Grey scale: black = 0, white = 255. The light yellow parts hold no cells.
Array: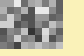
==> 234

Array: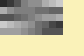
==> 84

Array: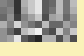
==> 51

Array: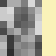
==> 172

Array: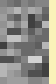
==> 106
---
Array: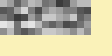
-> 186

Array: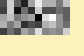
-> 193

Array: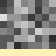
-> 178

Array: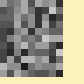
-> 52

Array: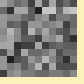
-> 79
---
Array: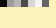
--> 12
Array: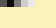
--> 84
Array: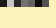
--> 25
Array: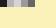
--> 29
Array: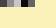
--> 68
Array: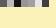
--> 92
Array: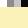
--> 254
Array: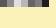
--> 87
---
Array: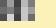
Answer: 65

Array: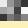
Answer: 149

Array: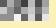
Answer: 186

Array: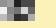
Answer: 33

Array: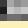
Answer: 168

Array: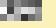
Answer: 110

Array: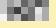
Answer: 144

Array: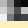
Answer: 131

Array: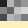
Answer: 181

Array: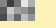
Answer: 117
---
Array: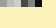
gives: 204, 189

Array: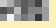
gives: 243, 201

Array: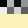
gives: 237, 211

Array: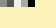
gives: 240, 169

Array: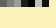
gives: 192, 155

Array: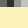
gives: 194, 146
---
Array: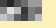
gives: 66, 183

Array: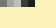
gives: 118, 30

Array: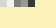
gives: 214, 56

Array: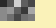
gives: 41, 123

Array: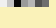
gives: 240, 110

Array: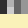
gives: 47, 150

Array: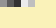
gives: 148, 191

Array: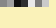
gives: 135, 202

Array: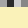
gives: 165, 135
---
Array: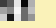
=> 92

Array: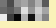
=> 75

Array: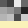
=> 62

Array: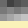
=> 65

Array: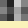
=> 36

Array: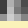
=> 176

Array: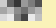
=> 96

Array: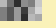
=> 112

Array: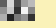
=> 216
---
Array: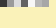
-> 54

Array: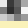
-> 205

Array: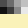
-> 17

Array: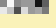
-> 232

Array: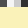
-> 77

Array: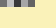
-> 113

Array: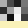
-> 205

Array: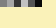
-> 127
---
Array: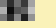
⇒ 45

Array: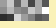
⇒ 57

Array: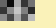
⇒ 70

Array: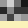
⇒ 68

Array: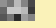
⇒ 118

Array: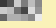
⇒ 175

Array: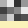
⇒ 206
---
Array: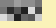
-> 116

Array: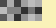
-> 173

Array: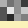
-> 58

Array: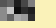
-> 126

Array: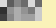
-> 107

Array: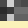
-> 74

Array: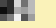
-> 186
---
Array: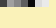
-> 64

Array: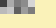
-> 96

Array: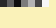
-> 40

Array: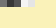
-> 83

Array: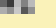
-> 87

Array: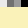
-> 113

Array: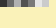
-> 81

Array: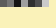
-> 48
